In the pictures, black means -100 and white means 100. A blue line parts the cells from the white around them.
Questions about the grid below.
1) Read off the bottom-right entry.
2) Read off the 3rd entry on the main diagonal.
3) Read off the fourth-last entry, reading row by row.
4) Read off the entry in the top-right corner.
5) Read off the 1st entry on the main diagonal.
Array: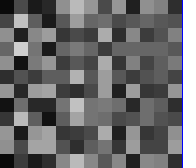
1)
-64
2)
7
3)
-75
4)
-64
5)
-92

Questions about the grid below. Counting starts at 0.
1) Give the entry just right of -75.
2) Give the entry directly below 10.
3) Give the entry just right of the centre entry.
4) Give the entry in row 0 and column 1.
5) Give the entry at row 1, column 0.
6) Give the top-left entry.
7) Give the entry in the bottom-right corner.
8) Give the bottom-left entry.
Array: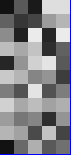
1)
84
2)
48
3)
16
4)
-30
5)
-24
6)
-86
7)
-12
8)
-86

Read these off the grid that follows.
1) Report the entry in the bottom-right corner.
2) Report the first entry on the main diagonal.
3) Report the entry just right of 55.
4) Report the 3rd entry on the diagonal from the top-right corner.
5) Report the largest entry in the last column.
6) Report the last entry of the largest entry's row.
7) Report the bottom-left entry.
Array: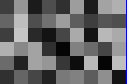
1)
-85
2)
-51
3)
-68
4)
-85
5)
49
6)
33
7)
-62

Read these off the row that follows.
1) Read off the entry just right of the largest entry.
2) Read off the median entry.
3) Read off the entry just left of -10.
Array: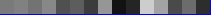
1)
28
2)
-15
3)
1

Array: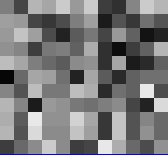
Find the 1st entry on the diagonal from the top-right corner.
42
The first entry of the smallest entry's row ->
-95
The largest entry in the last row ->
82
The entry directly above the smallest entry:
48
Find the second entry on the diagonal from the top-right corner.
-12
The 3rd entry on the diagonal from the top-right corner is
-24
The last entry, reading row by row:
14
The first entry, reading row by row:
-1
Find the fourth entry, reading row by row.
30
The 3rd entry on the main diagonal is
25
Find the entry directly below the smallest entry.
4
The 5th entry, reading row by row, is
59
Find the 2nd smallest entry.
-90
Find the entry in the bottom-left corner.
-52
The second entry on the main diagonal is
20
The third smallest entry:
-85
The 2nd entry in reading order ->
-46
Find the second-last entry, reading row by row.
-40
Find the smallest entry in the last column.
-73
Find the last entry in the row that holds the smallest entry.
-12

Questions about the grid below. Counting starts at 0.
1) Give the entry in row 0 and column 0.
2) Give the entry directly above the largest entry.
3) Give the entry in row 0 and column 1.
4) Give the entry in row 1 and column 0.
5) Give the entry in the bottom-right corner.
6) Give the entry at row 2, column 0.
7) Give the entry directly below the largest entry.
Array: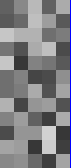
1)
-24
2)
-51
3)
7
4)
-30
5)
29
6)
55
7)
60

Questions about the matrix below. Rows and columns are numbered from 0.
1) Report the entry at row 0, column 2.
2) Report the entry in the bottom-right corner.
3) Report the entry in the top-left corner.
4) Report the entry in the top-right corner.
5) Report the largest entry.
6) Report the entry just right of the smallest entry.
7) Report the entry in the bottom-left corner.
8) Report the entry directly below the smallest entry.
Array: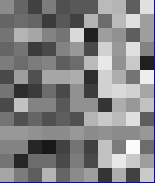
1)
-49
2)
58
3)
9
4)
76
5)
97
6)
-49
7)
30
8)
-15

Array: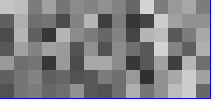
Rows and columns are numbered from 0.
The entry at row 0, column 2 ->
-3
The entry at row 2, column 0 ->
-41
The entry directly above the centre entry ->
-19
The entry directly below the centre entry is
32
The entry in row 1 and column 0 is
-25
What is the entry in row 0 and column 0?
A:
54
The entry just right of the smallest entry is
14
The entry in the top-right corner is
-3
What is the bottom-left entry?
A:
-36
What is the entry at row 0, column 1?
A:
48
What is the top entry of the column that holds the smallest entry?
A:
66
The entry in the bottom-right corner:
-19
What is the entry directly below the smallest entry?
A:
-8
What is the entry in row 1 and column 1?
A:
37
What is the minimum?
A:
-62
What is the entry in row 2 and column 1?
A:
42
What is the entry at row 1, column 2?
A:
-13
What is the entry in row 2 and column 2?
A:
-25
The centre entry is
-36

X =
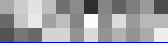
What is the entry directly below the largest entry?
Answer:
72
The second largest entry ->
87
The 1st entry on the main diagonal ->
33
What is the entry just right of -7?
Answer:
-18
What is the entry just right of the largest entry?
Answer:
10
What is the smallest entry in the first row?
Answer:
-63
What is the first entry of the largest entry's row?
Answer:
-18
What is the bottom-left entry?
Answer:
-35
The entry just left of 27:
82
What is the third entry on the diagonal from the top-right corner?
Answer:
15
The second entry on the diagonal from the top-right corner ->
44

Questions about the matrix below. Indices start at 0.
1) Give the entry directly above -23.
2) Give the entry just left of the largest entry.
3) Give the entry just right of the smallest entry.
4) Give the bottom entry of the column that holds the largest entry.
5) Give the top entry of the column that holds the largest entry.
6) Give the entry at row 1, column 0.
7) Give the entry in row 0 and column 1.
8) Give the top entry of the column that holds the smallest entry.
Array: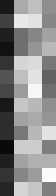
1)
-7
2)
22
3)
61
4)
-1
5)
11
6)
-50
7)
33
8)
-81
